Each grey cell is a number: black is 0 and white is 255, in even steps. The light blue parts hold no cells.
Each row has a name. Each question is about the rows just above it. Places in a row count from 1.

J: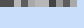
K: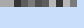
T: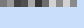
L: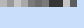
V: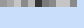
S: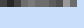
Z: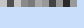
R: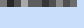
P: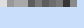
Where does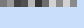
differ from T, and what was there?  5, | 169 |
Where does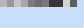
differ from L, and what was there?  10, | 197 |
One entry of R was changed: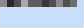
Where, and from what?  1, | 122 |
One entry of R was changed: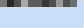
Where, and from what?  9, | 138 |

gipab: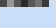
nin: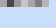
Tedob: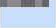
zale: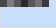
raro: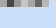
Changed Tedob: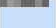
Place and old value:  2, | 138 |
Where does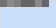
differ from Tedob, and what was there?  3, | 138 |
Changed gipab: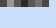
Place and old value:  7, | 58 |
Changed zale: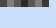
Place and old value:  6, | 114 |

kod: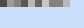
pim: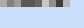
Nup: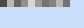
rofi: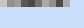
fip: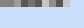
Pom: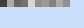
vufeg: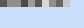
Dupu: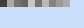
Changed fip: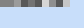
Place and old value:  7, | 198 |
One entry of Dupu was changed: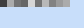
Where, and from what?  5, | 198 |
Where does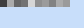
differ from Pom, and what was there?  10, | 143 |
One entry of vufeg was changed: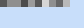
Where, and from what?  10, | 198 |
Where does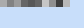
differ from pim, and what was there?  4, | 88 |
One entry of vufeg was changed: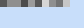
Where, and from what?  9, | 102 |

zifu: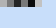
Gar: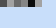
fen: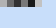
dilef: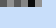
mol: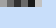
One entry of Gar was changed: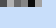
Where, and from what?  2, | 162 |
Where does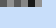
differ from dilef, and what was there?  5, | 11 |
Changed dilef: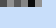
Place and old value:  1, | 90 |
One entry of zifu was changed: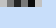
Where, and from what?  1, | 178 |
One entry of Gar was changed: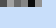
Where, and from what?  6, | 162 |

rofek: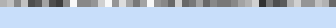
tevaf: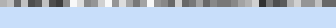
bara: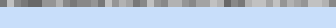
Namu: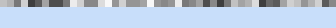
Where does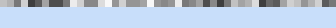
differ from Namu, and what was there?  48, | 136 |
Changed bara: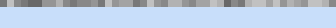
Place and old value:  18, | 178 |
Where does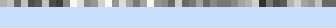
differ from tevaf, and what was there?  44, | 149 |

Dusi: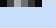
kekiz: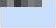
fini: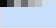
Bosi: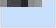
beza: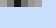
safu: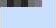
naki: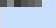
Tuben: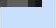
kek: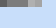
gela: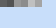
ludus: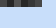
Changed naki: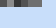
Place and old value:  5, | 95 |
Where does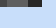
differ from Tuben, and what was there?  6, | 24 |
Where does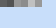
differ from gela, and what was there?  6, | 164 |
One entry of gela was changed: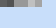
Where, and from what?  4, | 140 |

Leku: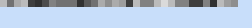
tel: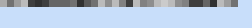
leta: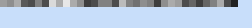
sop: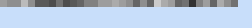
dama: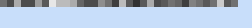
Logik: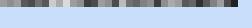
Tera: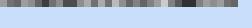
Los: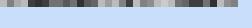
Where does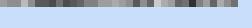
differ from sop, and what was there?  20, | 101 |
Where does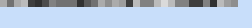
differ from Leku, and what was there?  1, | 187 |
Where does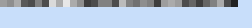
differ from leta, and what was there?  24, | 142 |
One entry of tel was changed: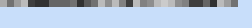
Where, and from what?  7, | 62 |
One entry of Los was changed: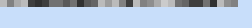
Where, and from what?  23, | 187 |

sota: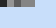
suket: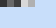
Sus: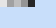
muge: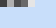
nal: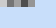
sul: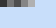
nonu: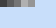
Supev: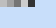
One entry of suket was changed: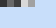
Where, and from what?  5, | 176 |
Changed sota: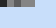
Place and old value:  2, | 149 |
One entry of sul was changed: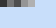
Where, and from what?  4, | 133 |
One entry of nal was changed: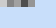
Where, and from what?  2, | 117 |
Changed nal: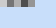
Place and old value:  3, | 161 |

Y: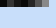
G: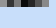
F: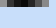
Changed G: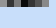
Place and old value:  5, | 38 |
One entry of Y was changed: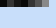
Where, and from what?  5, | 38 |
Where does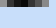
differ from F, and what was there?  5, | 38 |
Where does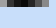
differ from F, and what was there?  1, | 149 |
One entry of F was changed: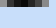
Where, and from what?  6, | 84 |
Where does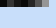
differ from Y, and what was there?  7, | 137 |

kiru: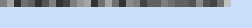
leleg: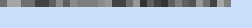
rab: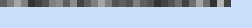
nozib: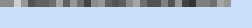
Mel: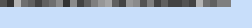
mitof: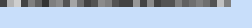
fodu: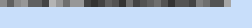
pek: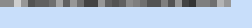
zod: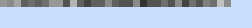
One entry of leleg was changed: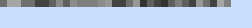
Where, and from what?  28, | 83 |
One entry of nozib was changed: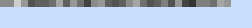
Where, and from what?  23, | 83 |
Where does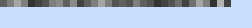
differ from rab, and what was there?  30, | 111 |

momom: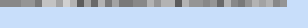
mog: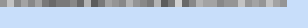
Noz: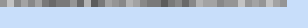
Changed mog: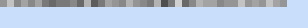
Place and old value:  24, | 92 |
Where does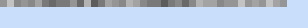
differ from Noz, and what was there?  4, | 163 |
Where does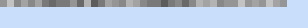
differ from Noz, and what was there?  31, | 163 |

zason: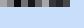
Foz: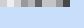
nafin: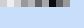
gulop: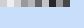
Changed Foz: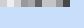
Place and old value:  5, | 181 |
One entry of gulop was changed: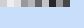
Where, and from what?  3, | 208 |
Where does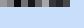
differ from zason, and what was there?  1, | 167 |
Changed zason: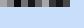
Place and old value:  9, | 39 |
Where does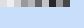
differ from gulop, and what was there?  1, | 208 |

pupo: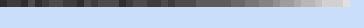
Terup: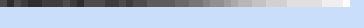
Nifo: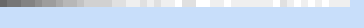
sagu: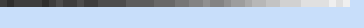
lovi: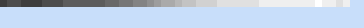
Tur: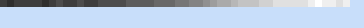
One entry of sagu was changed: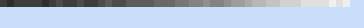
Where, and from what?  16, | 76 |
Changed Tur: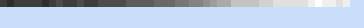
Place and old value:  34, | 183 |
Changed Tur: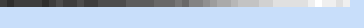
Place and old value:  27, | 118 |

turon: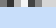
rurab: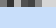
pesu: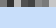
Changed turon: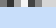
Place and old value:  3, | 185 |
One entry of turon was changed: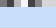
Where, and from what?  2, | 51 |

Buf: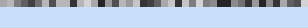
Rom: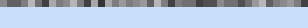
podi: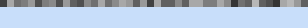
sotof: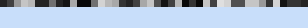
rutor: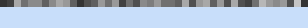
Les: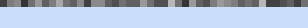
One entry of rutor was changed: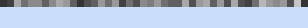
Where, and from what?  25, | 112 |
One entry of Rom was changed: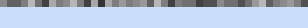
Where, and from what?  44, | 65 |
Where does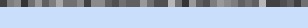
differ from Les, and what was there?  11, | 96 |

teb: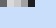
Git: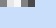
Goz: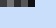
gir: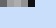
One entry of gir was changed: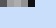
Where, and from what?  1, | 102 |
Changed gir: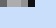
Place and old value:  2, | 161 |
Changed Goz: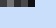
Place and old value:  4, | 86 |
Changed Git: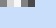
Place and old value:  2, | 231 |
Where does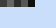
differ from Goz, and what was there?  2, | 116 |
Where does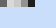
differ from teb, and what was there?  4, | 161 |
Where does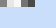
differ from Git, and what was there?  4, | 130 |

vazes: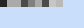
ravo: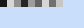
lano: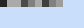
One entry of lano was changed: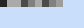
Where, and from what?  7, | 63 |
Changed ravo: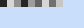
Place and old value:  1, | 23 |
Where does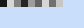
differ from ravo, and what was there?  3, | 143 |
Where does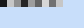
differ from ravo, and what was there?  2, | 214 |
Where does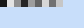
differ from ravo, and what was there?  2, | 214 |
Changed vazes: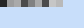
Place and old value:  2, | 170 |

